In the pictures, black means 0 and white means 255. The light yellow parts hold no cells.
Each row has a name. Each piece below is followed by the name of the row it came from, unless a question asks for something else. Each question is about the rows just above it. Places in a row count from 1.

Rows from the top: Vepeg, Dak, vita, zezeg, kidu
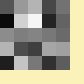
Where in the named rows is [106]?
vita, 5
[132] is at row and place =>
vita, 3
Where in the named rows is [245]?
Dak, 3
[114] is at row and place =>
Vepeg, 5

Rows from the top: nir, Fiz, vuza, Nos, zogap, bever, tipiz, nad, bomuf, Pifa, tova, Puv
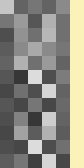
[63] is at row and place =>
Puv, 3
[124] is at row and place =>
bever, 5
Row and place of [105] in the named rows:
nad, 5

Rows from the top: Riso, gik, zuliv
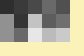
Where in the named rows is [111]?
gik, 5
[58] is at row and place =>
Riso, 2

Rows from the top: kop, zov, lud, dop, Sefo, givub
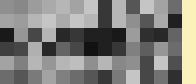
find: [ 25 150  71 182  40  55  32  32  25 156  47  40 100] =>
lud
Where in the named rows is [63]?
dop, 1
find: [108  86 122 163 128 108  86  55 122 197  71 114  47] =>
givub
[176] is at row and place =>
dop, 3
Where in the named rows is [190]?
Sefo, 6
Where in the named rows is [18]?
dop, 7
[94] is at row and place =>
dop, 11

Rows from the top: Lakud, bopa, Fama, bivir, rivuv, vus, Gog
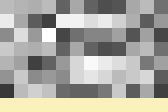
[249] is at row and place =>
rivuv, 7
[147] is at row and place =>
vus, 1
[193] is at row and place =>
Gog, 4
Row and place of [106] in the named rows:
Gog, 5

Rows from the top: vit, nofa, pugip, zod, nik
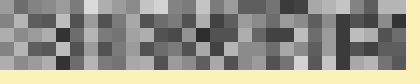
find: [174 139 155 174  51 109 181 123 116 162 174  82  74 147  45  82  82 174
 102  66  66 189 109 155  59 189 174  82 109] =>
pugip
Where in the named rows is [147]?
pugip, 14
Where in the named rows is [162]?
pugip, 10
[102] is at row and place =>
pugip, 19
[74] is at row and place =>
pugip, 13

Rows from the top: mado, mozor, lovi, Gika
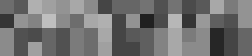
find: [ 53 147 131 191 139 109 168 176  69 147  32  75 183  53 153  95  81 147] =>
mozor
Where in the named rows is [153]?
mozor, 15

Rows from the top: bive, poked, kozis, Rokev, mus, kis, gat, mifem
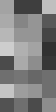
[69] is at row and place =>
kozis, 4
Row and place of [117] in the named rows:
kis, 2
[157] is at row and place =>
gat, 2
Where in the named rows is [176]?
Rokev, 2
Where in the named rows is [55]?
mus, 4

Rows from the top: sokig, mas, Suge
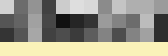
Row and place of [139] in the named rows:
sokig, 8
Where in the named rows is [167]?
Suge, 3
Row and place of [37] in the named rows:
mas, 6
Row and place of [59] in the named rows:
Suge, 6
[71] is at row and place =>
mas, 4

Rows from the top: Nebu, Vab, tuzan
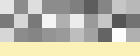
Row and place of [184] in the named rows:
Nebu, 10
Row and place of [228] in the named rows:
Nebu, 1
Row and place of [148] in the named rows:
tuzan, 4
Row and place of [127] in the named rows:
Nebu, 6
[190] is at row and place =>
tuzan, 6
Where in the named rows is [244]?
Vab, 4
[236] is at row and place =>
Vab, 6

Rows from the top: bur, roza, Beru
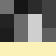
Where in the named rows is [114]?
bur, 1
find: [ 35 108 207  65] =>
roza
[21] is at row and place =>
bur, 2
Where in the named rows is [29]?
Beru, 1

